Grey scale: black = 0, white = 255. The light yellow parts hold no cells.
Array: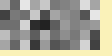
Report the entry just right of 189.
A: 130
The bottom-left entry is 165
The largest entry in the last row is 211
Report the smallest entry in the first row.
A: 102
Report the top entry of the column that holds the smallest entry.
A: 200
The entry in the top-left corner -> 177
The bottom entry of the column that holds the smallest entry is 154
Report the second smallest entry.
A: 44
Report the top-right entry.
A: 165
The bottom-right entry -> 65
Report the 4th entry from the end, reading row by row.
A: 102
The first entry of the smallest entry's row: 111
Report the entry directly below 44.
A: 93

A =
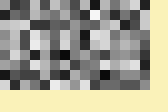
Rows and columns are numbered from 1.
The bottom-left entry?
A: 213
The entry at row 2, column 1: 33
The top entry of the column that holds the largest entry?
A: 22
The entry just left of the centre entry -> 213
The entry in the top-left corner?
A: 161
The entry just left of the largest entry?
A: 44
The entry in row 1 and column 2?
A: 54
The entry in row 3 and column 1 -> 192
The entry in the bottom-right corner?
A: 140
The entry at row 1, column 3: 75
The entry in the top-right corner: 33
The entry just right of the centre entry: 44
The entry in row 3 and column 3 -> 213
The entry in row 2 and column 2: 106
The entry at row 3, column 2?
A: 202
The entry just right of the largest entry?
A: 128
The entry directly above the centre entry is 140

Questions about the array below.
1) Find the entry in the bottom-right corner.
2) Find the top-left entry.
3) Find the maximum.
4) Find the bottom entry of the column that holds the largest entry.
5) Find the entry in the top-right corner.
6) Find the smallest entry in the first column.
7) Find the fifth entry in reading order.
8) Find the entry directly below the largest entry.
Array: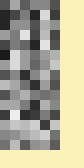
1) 92
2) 82
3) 237
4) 187
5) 82
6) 26
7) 135
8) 197

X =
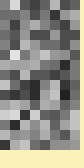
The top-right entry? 97
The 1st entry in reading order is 130
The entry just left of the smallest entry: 194
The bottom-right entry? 151
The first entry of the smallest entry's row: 77
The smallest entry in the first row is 65
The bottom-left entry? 54
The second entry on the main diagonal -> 109
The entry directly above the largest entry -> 77
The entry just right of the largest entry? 120
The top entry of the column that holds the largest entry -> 216
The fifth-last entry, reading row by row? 109
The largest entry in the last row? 194
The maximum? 227
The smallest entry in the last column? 77

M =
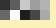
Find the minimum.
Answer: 29
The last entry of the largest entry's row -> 170
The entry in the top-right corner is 179

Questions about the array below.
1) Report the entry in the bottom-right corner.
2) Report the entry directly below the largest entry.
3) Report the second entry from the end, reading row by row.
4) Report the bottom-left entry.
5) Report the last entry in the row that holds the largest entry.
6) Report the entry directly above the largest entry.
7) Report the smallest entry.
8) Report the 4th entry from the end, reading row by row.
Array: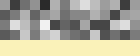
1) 123
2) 189
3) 81
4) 90
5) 146
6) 146
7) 42
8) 81

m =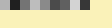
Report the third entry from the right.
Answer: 96
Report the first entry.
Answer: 180
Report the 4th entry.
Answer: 189
